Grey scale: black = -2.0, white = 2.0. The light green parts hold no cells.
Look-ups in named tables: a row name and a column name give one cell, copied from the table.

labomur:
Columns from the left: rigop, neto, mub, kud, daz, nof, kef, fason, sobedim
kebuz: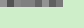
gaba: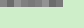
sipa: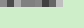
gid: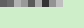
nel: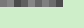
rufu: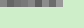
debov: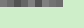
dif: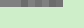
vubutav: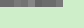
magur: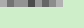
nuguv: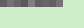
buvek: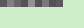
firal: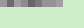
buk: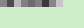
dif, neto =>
0.0
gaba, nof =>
0.0
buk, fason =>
0.1
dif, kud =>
-0.3
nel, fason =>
-0.3
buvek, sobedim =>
-0.6
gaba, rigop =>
0.1

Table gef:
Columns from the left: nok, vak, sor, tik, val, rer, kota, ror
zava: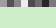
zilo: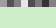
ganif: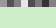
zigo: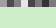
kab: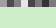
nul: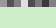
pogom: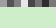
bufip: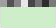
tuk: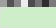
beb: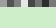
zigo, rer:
-0.1
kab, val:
-0.9
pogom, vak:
-0.7
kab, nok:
0.5
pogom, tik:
1.6
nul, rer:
-0.1
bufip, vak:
-0.7
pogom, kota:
-1.3

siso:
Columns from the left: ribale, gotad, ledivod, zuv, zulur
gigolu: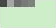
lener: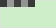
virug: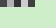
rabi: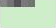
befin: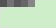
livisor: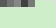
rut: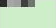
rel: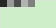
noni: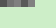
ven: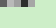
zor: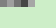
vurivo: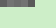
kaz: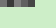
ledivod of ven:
0.5
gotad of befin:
-0.2
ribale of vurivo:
-0.5
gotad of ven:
0.9
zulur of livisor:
-0.1
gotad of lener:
0.4

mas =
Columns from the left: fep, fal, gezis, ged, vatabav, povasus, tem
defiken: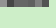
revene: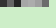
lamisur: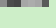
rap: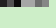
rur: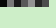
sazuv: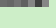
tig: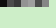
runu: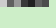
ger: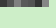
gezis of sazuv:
-0.2
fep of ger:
-1.1
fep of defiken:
0.3
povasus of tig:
-0.8
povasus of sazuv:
-1.0
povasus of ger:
-1.2
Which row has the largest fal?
rur

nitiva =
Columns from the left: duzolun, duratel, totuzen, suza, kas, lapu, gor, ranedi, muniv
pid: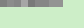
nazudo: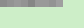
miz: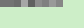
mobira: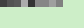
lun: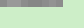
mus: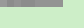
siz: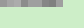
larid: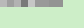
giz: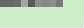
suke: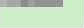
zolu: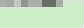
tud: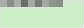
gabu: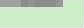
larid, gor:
0.4
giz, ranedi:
0.2
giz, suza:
0.6
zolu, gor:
-0.3
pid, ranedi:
0.3
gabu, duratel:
0.5
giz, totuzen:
-0.3
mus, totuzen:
0.3
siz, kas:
0.5
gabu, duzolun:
0.5
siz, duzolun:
0.4
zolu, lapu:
0.7
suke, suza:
0.2
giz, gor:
0.1
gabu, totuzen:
0.5
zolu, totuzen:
1.1
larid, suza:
-0.1
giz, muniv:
-0.1

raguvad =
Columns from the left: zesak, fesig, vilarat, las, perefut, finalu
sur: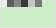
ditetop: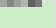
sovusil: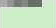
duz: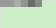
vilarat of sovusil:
-0.1
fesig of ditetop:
0.1
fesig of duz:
0.4
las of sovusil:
0.1
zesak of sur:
1.7
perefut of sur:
1.1
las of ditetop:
0.8
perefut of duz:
-0.3
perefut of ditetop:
-0.5
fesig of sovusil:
0.3
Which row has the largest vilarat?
duz

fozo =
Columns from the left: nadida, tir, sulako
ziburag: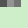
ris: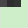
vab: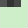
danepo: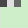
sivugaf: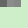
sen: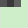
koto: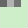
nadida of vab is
-0.7
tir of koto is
0.8
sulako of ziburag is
-0.2
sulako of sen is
-0.5
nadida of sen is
-0.7
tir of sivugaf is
0.2
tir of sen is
-1.1
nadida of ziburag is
-0.7
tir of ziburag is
0.3
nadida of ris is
-0.9
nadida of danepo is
-0.9
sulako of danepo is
-0.4
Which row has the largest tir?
danepo

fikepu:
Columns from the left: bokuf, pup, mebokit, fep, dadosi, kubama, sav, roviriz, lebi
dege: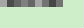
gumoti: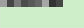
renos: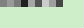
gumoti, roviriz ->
-1.2
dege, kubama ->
0.6
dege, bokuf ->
0.6
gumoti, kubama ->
-0.4
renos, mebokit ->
-0.1
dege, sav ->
-0.2
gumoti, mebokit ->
-0.1
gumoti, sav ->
0.6
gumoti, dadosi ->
-0.6
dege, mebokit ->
-0.4
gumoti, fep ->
-0.8
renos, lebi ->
-0.9
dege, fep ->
0.0
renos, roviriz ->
0.5
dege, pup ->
-0.8
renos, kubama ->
-0.7
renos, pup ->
0.4
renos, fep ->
-1.5
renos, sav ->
1.2

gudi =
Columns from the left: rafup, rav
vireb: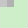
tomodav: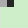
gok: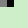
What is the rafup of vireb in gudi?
1.1
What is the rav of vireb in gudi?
0.8
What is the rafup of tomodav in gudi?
0.7
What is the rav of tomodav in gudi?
-1.4
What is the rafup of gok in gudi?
0.0
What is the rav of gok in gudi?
-1.9
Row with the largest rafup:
vireb

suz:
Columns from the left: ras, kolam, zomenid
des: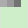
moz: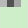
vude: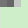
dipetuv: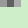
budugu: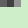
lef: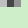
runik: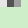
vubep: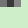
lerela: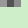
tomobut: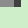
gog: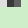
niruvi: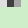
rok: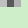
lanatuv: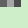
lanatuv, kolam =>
0.6
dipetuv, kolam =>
-0.5
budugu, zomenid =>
0.3
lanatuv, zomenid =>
-0.8
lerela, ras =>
0.4
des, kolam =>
0.4
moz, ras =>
0.9
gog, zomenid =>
-0.5
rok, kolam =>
-0.6
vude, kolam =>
-0.4
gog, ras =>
1.5
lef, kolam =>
-0.9
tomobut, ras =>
0.2
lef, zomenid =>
0.3
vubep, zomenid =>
0.1
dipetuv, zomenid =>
0.7
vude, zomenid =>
1.1
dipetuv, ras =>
0.4
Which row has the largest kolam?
lanatuv

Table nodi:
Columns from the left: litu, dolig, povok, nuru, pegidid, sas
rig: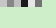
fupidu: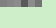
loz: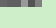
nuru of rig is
-1.6
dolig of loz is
-0.5
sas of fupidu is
-0.2
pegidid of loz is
-0.7
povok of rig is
1.0
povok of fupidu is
0.2

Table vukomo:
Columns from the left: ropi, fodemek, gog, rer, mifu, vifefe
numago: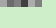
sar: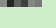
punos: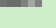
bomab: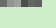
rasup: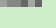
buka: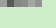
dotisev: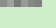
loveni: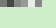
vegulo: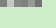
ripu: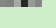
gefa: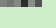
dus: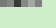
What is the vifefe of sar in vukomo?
-0.1
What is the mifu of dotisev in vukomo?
0.1
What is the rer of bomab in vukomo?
-0.8
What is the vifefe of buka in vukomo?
0.3
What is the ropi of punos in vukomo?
-0.2
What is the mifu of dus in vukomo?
0.6
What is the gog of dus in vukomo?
-1.1

